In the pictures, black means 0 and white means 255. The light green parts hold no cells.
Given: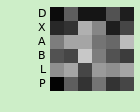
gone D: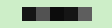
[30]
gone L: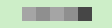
[154]
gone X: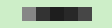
[176]
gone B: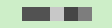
[60]
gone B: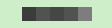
[200]
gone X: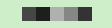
[40]
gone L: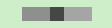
[154]

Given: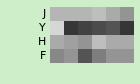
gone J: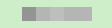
[170]
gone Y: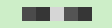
[66]
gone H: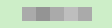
[160]
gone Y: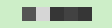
[75]

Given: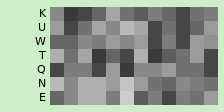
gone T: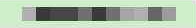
[92]
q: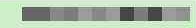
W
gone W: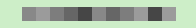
[145]
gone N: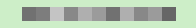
[185]
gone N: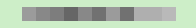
[196]

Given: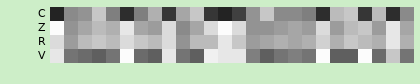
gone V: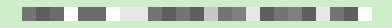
[240]
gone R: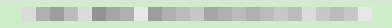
[209]

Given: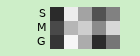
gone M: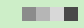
[206]
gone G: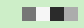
[53]
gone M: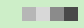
[206]

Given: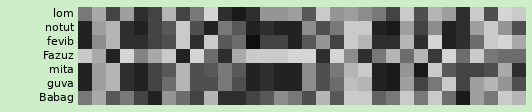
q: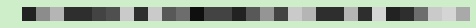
fevib
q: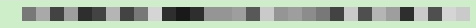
lom
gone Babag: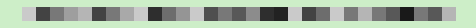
[98]
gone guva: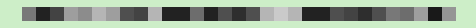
[190]
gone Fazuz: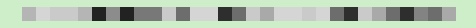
[57]
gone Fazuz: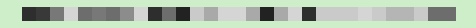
[131]

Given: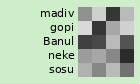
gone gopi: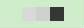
[167]
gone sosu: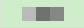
[177]
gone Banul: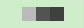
[73]
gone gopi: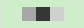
[217]

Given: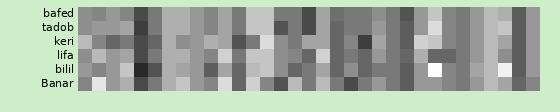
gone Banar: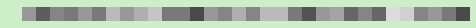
[230]
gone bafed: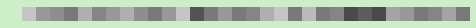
[111]

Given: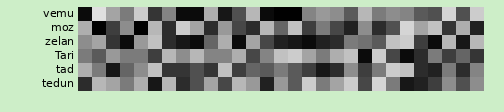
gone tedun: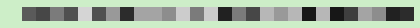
[174]
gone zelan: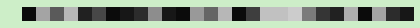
[113]

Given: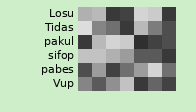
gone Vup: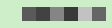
[144]
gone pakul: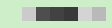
[47]
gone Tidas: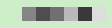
[124]
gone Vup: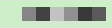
[101]

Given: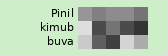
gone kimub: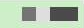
[52]
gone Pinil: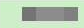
[150]
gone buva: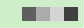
[202]
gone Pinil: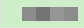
[128]
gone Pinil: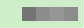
[128]
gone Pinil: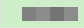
[150]

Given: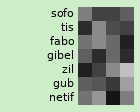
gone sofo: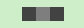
[95]
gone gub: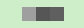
[56]
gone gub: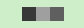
[86]
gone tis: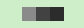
[76]

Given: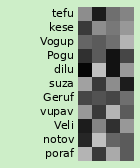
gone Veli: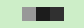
[132]
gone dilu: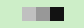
[6]
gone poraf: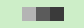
[170]
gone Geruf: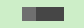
[82]
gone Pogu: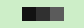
[70]

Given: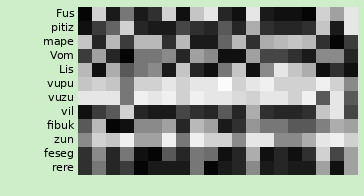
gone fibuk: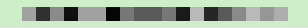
[128]
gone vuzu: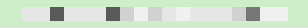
[218]
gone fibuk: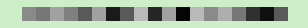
[150]
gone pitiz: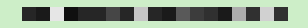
[100]
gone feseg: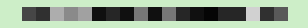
[109]

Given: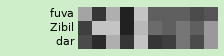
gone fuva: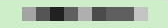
[54]
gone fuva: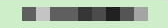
[175]
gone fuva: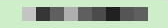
[164]
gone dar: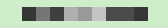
[43]
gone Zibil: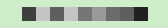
[185]
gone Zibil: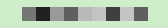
[107]
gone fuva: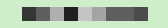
[85]

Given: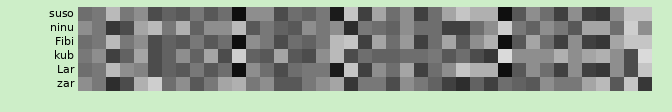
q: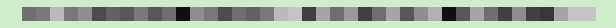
Fibi
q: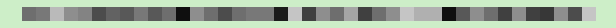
Lar

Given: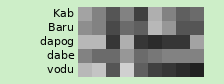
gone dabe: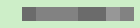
[119]
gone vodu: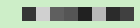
[196]
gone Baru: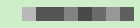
[142]
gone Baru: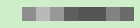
[73]

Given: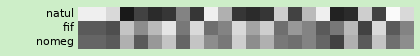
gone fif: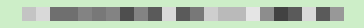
[164]
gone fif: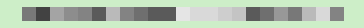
[78]

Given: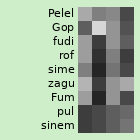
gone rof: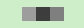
[49]
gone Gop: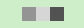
[94]
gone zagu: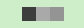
[180]
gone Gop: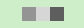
[82]
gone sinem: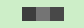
[94]
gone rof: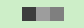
[49]

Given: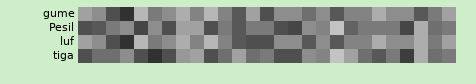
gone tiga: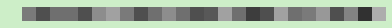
[195]
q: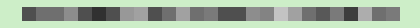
tiga
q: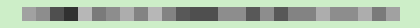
luf
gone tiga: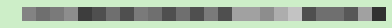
[152]
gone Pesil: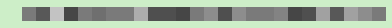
[99]
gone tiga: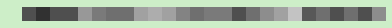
[61]

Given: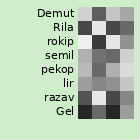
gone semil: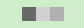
[114]
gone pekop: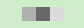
[186]

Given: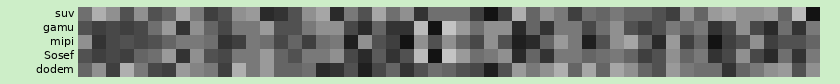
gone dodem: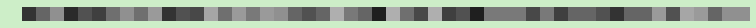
[132]
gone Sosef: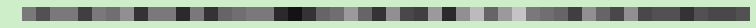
[91]

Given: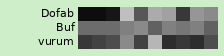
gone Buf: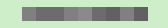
[118]
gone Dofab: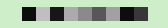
[150]

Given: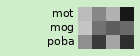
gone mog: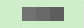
[197]
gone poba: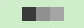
[46]
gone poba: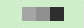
[58]
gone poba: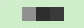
[165]
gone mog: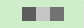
[105]
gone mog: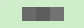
[197]

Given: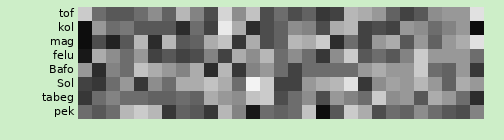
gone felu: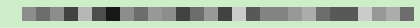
[55]
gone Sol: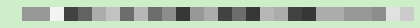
[162]
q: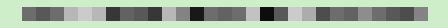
pek
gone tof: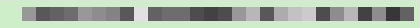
[213]
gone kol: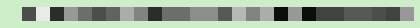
[120]

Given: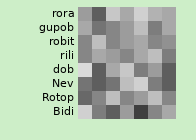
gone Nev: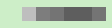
[208]
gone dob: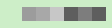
[218]
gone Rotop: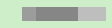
[104]
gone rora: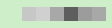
[178]
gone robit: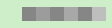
[145]

